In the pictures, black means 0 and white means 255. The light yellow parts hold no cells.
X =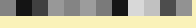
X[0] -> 130
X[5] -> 156
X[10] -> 77

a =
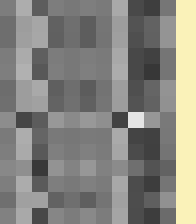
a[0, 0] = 125
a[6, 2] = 161
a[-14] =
[125, 173, 93, 125, 120, 126, 122, 169, 73, 62, 118]
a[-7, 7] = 66
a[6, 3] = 99
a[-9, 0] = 109
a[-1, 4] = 124
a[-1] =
[129, 169, 72, 134, 124, 137, 124, 165, 76, 61, 107]
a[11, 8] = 76
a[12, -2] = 95
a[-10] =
[126, 177, 88, 126, 120, 127, 123, 172, 72, 55, 117]
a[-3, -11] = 126
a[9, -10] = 170
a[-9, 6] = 115
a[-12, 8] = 79
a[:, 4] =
[120, 111, 110, 120, 120, 110, 112, 138, 119, 121, 131, 121, 111, 124]
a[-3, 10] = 117
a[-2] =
[111, 160, 161, 98, 111, 95, 116, 161, 77, 95, 145]
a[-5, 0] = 126
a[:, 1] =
[173, 157, 159, 171, 177, 157, 157, 70, 173, 170, 143, 172, 160, 169]
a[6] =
[111, 157, 161, 99, 112, 96, 117, 157, 83, 98, 145]
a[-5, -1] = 116
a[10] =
[136, 143, 57, 147, 131, 151, 129, 139, 111, 83, 98]
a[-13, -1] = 148
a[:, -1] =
[118, 148, 148, 117, 117, 147, 145, 121, 120, 116, 98, 117, 145, 107]
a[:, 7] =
[169, 157, 159, 168, 172, 158, 157, 66, 170, 166, 139, 168, 161, 165]
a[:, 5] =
[126, 93, 93, 125, 127, 92, 96, 152, 122, 128, 151, 128, 95, 137]
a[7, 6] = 143

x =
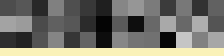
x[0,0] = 77
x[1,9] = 104
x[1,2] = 75
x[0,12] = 50
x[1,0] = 163
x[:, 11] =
[120, 104, 197]
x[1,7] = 90
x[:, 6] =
[31, 4, 13]
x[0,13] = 97
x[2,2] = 83
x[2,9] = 113
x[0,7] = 134
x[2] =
[46, 34, 83, 133, 54, 100, 13, 135, 116, 113, 6, 197, 129, 167]

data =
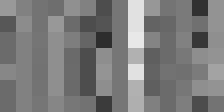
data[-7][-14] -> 153
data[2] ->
[107, 129, 117, 143, 126, 101, 45, 118, 232, 132, 107, 129, 55, 143]
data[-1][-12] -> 118
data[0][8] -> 225
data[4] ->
[135, 129, 114, 143, 107, 77, 148, 118, 225, 99, 114, 112, 123, 163]
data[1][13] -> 147
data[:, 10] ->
[116, 103, 107, 107, 114, 107, 107]
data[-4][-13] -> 129
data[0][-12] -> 115
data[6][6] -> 59
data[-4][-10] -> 106
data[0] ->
[153, 129, 115, 110, 144, 129, 77, 118, 225, 151, 116, 122, 49, 147]
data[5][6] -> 142
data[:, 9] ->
[151, 99, 132, 95, 99, 95, 128]
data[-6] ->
[87, 140, 115, 152, 107, 77, 84, 118, 225, 99, 103, 122, 112, 147]
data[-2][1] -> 129
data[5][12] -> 143
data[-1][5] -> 114

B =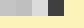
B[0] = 196
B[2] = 219

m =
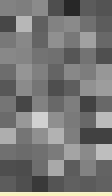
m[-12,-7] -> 129
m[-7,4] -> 94
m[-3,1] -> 107
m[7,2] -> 210
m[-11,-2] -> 111
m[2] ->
[120, 136, 100, 144, 120, 161, 104]
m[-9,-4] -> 112
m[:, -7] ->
[129, 71, 120, 136, 108, 88, 116, 107, 174, 112, 77, 92]
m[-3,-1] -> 189
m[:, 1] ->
[126, 184, 136, 133, 149, 139, 69, 152, 117, 107, 76, 80]
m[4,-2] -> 125
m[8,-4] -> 178
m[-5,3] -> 142
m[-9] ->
[136, 133, 115, 112, 86, 115, 80]
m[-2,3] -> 169
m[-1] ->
[92, 80, 56, 84, 95, 91, 97]
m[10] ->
[77, 76, 110, 169, 93, 130, 98]
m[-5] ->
[107, 152, 210, 142, 121, 104, 187]

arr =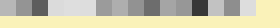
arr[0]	183
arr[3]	219
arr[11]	151
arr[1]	148
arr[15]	221

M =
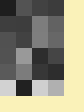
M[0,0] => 30
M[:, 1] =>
[83, 61, 66, 153, 124, 33]
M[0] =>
[30, 83, 66, 60]
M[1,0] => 62
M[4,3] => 45
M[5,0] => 210
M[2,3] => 103

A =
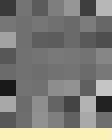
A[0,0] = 57
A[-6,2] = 94
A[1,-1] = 103
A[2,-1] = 78
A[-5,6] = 134
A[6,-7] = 168
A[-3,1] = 115
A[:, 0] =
[57, 118, 162, 87, 107, 25, 168, 88]
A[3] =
[87, 113, 116, 121, 119, 115, 134]
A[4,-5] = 110
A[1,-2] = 124
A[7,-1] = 110
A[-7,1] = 112
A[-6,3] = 92
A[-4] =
[107, 113, 110, 114, 116, 107, 120]

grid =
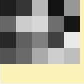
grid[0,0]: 31
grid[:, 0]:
[31, 103, 40, 83]
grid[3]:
[83, 106, 170, 206, 190]
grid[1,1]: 204
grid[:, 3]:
[19, 110, 64, 206]

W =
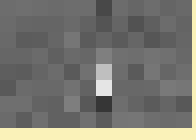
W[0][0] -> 109
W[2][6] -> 100
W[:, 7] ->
[108, 101, 91, 112, 109, 104, 110, 117]
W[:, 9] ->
[109, 95, 86, 115, 118, 105, 91, 110]
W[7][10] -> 107
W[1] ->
[107, 102, 101, 101, 106, 98, 84, 101, 82, 95, 108, 100]
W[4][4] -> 90
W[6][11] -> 88
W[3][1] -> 102
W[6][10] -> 101
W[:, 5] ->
[109, 98, 91, 103, 113, 99, 88, 112]
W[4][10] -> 102
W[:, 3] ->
[107, 101, 102, 96, 108, 105, 97, 97]
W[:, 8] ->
[102, 82, 102, 110, 90, 104, 100, 118]
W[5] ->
[89, 107, 105, 105, 114, 99, 229, 104, 104, 105, 121, 118]
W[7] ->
[107, 93, 111, 97, 97, 112, 91, 117, 118, 110, 107, 109]
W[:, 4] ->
[109, 106, 118, 106, 90, 114, 126, 97]
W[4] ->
[94, 92, 101, 108, 90, 113, 191, 109, 90, 118, 102, 110]
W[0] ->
[109, 111, 109, 107, 109, 109, 72, 108, 102, 109, 101, 105]
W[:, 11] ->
[105, 100, 102, 104, 110, 118, 88, 109]
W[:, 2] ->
[109, 101, 93, 107, 101, 105, 99, 111]
